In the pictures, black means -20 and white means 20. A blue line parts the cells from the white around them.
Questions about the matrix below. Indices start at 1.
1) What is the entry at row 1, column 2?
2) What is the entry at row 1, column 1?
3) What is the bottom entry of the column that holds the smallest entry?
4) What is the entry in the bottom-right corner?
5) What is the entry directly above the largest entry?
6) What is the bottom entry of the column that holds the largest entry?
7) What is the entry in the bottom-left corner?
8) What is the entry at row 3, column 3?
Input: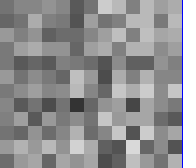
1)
1
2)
-2
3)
3
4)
8
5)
-7
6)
10
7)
-3
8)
3

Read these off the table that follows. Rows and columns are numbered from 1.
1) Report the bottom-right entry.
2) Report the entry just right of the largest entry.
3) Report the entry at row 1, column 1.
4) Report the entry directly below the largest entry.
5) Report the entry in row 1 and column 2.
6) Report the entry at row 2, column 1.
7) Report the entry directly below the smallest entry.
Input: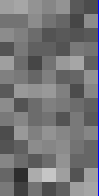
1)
6
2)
5
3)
5
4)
-8
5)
6
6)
-2
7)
-10

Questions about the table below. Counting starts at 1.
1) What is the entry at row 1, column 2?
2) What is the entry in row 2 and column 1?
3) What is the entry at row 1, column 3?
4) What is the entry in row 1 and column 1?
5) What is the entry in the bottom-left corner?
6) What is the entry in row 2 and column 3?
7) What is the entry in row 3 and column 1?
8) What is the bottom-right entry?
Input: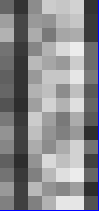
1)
-12
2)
5
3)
2
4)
-4
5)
0
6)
4
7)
8
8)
-7

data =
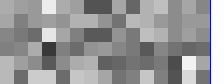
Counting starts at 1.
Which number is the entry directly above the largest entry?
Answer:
-4
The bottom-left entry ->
9
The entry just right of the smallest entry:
0
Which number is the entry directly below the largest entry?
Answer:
14
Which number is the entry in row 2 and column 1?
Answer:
6
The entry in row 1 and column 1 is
7
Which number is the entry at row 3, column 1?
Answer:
1
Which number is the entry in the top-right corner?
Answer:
1
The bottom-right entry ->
-2
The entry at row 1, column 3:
4
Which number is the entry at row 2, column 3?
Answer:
4
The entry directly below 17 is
5
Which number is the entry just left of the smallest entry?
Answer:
7
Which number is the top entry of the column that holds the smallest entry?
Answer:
17
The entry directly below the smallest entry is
-6
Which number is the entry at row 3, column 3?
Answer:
-3
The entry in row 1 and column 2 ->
5
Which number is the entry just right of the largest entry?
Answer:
6
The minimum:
-11
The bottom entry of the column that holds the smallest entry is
12
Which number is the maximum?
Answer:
18

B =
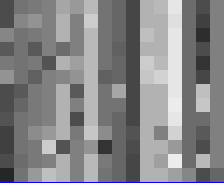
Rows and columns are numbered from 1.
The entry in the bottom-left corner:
-14
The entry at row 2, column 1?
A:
-8
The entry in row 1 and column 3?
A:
-1
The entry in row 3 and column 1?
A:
1
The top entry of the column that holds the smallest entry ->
-8
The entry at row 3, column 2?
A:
-2
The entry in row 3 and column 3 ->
-1
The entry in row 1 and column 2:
-2
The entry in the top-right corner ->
0
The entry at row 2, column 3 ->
3
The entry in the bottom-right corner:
-4
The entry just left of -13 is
-3

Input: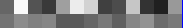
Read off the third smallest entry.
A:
-11
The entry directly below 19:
2
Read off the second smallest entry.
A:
-12
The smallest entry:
-15
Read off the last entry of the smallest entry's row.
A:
4
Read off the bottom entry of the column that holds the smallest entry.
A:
-3
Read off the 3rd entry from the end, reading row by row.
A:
3
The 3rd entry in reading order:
-7
